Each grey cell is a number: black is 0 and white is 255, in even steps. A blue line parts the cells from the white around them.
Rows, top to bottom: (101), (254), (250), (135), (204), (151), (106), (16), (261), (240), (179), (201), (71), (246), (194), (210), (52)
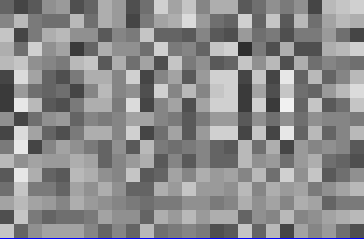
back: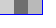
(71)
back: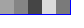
(16)
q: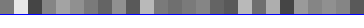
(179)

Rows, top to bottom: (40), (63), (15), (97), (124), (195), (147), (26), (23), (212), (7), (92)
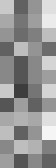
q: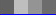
(97)
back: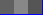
(92)
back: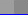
(195)
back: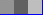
(212)
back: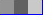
(40)
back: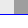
(63)

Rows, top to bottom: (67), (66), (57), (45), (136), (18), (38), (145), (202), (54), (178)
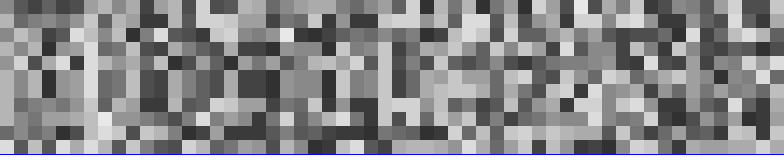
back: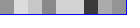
(145)
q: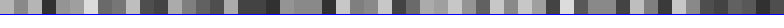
(45)
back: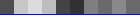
(57)

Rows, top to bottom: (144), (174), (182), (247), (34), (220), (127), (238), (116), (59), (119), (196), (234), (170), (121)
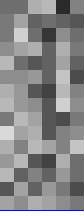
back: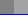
(119)
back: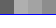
(247)
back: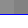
(59)
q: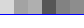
(59)
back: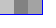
(119)
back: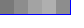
(121)

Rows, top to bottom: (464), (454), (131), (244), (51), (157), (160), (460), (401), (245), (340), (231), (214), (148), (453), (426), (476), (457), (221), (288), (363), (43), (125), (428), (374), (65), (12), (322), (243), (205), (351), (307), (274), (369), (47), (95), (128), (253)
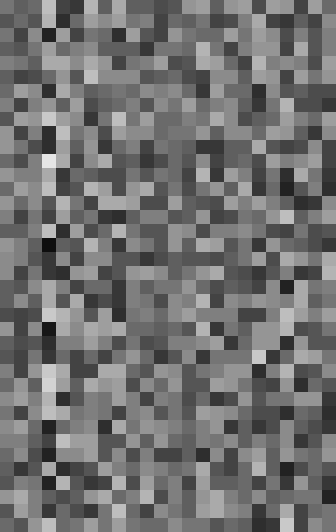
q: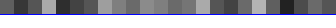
(369)
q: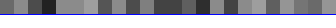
(274)

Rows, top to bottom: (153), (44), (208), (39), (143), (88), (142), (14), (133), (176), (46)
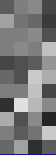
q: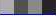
(133)
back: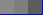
(153)
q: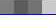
(176)

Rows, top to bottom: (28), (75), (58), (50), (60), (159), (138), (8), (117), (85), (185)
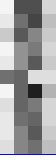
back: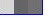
(117)
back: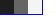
(138)
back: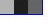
(138)

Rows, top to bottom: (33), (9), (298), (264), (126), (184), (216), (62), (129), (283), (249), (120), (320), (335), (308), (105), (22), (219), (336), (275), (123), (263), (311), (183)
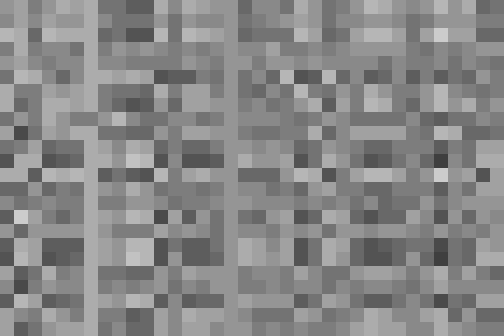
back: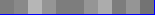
(216)
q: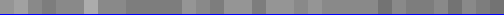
(126)
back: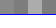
(264)
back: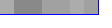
(183)
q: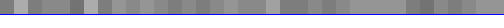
(264)
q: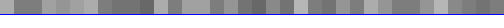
(216)

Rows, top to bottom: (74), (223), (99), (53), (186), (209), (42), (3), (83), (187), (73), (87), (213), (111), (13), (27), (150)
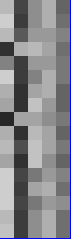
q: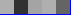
(42)
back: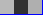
(187)
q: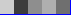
(223)
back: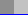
(87)
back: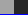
(83)

